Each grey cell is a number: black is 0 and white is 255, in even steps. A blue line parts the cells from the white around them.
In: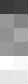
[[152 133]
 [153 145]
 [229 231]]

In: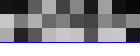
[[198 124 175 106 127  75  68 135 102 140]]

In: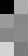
[[155 136]
 [212 123]]

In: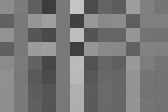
[[ 98 120 150 159 121  65 151 137 139  94 127 128]
 [ 96 121 155 157 121  63 149 137 136  97 130 129]
 [144 121  89  76 121 184  87 104 101 148 116 114]
 [142 122  96  84 120 174  91 105 101 148 117 114]]

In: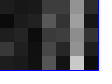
[[ 11  27  33  88  51 159  21]
 [ 56  31  16  71  39 146  30]]

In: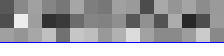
[[ 78 237 158  49  58 108 133 130 143  87 145  83 172  40  77 155]]
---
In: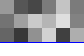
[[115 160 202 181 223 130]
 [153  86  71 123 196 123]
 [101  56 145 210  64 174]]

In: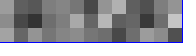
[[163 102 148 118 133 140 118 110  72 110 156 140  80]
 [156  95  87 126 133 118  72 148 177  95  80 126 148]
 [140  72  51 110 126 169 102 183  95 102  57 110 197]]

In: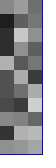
[[ 46 199 144]
 [ 52 177 185]
 [ 81 171  59]
 [136 157 111]
 [144 150 165]
 [ 46 144  95]
 [136 130 103]
 [ 81 111 171]
 [ 30  95 118]
 [177  89 118]
 [ 73  59 207]]

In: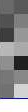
[[113 211]
 [183 170]
 [ 60 151]
 [119 135]
 [ 82 127]
 [105  89]
 [143  32]]

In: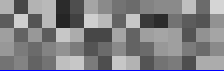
[[ 92 207  84 185  37  65 207 185  99 199  57  43 115  92  84 146]
 [115 131  99 115 191 199 123  78 199 179  84 115 123  78 172 172]
 [152 123 107 131 146 123  84 107 138  99 107 152 159 123 107 138]
 [159  99 152  92 199 172  71  71 165  99 159 165 159  84 146 165]
 [179  71 179 185  43  78 165 138 115 107 131 138 138 191 107 213]]

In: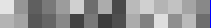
[[180 164  87 102 136  67 121  60  79 172 129 222 143 186 109]
 [228 149  95 121 156 208 109 172  73 186 208 180 194 164 136]]

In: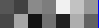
[[ 71 166  19 113  33 174  98]
 [ 86  65 138 125 241 194 152]]

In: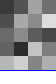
[[183 207 133 175]
 [ 78 169 139 221]
 [106 139  92  71]
 [ 58  84 163 112]
 [ 99  44 195 126]]

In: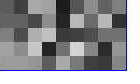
[[155 155 149  92 169 121  64  57 134]
 [161 141 199  36 114 211 134  43 149]
 [ 99  99  72 141  36 183 107 183  50]
 [127  78 175 191  57  64  78 114 114]
 [ 92  64 169 161  29  85 141  99 127]]
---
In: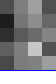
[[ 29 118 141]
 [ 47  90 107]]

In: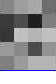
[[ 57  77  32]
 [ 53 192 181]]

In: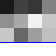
[[144 169 241]
 [200 103 157]]

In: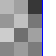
[[150 193 119]
 [205 111 161]]

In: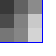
[[ 75 129 201]
 [118 134 212]]

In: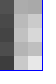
[[ 73 186 203]
 [ 68 193 216]]

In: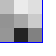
[[147 167 203]
 [150  35 129]]

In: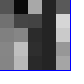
[[113  69  67]
 [128 134  43]]
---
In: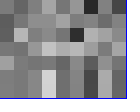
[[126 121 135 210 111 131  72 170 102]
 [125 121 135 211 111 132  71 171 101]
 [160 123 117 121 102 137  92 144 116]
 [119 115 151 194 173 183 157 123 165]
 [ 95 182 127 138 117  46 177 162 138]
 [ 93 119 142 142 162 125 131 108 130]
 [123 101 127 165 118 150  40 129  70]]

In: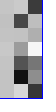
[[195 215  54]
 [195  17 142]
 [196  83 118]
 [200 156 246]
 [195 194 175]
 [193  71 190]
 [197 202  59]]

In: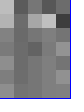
[[142 115 118 127 128]
 [126 109 118 127 145]
 [142 108 118 127 116]
 [122 108  99 123 147]
 [130 106 118 127 116]
 [179 108 167 192  61]
 [189  91 118  87 108]]

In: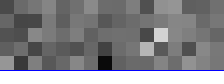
[[150  57 127  88 104 135 109  10  97 106 105 132 109 146 131 119]
 [ 95 110  70 101  90  81 103  66 108 118 181  89 125  79 136 120]
 [ 82  78 136 123 109 126  97 110 112 111  72 211 135 127 117 102]
 [102  70  71 122  94 120 116  87 100 108 116 123 134 133 106 119]
 [ 74 106 118 133 100 112 138 108 107 126  80 145 149  95  97 112]]

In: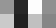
[[202  32 192 134]
 [150  39 253 144]]

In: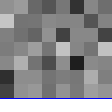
[[ 67 145 152 112 147 121 158 148]
 [ 47 141 141 116 125 119 173 127]
 [136 176 115  76 142  30 138 133]
 [124 135 158 117 194 134 116 193]
 [128 113 100 146  65 136 136  67]
 [197 116 117 137 133 133  84 131]
 [145 155 104  85 119  50 135 110]]

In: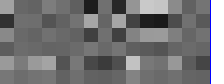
[[119 109 115 118  98 111  98  96 102 131 111 106 112 101  99]
 [154 123 154 164  83 120  72  59  79 194 120 114 152  92  69]
 [ 93 108 105 100 101 107 119 105 117  95  90  84 101 107 102]
 [137 105 100 113 105  98  64 112  64 131 154 155 127 102 114]
 [ 49 111 110  84  98 115 166 101 166  66  30  26  76 113  89]
 [162 103  99 125 112  95  28 112  40 149 201 197 139  97 116]]
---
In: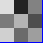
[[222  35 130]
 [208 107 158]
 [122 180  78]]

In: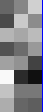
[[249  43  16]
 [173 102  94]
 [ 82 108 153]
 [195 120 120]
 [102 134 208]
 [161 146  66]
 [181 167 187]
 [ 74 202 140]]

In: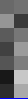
[[149  58]
 [105 113]
 [ 91 119]
 [ 85 125]
 [ 65 155]
 [ 44 170]
 [ 24 199]]

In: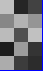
[[193  37  66]
 [172  60  44]
 [187  80 193]
 [ 29 156  52]
 [135 179 149]]

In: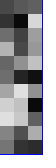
[[ 51  10 215]
 [110  36  16]
 [117  51  44]
 [110  65 158]
 [179  72 152]
 [132  80 173]
 [ 72  88  96]
 [102 145 193]
 [208 193  10]
 [223 200  96]
 [165 223 145]]

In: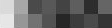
[[230 151 114  82  38  60  74  52]
 [218 167  74  88  67  94  45 101]]

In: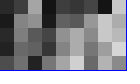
[[ 41  62 165  20  62  54  69  20 200]
 [ 34 105  97  54 132 172 118 158 214]
 [ 77 112  34 118 165 208 105 179 138]
 [ 41 126  89  69 145 172 138 200 185]
 [ 26 132 145  26  97  89 151 200 172]]
